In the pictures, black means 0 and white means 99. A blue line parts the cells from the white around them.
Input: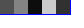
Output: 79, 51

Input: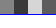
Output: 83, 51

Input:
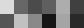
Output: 85, 75

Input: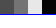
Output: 90, 45

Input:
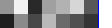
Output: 94, 83

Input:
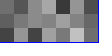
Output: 75, 65

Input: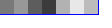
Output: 90, 73

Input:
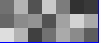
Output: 86, 82
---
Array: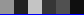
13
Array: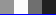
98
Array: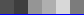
24
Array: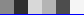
18
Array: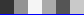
57
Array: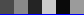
53
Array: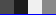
11
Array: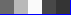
72
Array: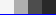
68
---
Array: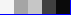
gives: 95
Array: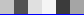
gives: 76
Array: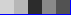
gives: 82
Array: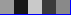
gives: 60
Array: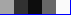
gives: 64
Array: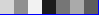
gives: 83
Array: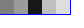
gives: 49
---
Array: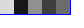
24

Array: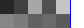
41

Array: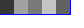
76

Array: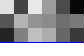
40

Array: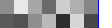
83

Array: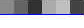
74
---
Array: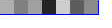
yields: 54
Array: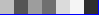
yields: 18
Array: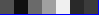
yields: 23
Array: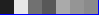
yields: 54
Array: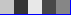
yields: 52
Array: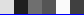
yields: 25
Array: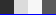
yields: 35
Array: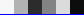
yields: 5
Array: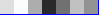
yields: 57
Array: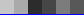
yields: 34
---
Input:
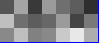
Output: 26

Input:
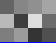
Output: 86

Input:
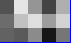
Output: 61

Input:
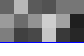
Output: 63

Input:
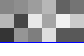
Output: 93

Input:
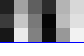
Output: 73

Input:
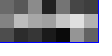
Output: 87

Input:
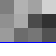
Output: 29
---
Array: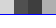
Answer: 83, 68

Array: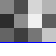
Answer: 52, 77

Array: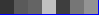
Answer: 20, 57

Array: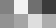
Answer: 50, 67

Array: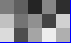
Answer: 48, 68

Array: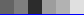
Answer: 39, 87

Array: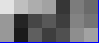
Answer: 88, 63

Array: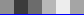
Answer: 56, 64

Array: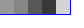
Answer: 59, 82

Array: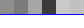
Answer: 55, 75
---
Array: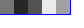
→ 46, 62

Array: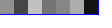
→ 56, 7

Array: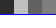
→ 17, 49

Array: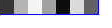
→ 21, 38

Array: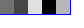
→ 44, 71

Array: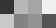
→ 20, 33

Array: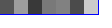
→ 33, 79
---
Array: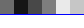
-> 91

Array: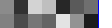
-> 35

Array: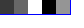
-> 0

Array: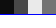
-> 91

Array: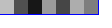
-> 67

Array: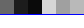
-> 62

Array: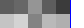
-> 36

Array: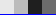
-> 12

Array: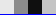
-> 6
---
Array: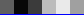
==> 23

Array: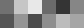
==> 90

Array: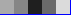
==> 12

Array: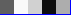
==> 81

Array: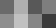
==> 34

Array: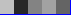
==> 51

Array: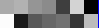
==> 58

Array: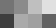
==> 74

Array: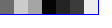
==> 64

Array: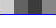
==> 23
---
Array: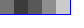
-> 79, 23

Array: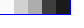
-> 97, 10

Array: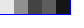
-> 90, 8

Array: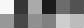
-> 96, 11

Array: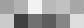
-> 94, 25

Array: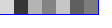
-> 84, 21

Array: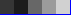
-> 81, 11

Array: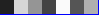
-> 97, 13

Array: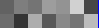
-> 81, 20
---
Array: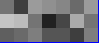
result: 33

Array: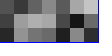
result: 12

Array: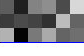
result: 66

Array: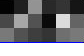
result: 20

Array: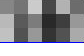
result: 20

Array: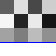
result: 49
